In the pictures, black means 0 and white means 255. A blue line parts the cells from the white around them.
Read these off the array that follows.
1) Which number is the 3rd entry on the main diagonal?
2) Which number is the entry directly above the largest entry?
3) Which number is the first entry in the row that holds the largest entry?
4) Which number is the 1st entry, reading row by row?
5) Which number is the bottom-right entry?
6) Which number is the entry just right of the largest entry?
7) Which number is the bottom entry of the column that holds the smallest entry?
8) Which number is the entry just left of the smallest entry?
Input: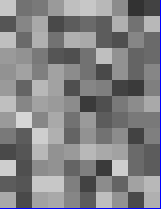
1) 176
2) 134
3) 154
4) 199
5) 176
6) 134
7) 73
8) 140

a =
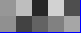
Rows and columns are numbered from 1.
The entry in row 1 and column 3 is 39
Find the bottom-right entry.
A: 166
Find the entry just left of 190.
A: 151

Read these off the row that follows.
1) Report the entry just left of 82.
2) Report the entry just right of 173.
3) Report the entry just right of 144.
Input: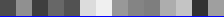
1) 103
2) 196
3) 62

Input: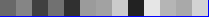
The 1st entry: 105
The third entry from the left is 64
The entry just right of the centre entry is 203
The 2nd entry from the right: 169

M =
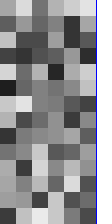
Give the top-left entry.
166
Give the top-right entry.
227
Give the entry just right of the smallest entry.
102
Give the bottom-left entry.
59
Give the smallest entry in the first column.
30
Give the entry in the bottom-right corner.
74
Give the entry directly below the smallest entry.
200
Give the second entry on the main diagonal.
152
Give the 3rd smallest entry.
45
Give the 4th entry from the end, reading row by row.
234
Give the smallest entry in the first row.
115
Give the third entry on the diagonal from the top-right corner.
158
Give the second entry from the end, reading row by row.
123
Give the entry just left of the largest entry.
193
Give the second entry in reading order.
219
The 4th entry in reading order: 179
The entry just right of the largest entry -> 200
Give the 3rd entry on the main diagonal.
74
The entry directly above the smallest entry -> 213
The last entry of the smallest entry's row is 193

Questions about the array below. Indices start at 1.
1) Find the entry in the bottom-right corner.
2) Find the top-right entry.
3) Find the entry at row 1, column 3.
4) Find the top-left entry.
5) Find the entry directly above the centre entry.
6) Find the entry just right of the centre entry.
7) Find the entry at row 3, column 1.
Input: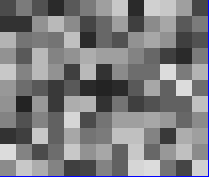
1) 208
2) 69
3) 81
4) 75
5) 50
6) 42
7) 179
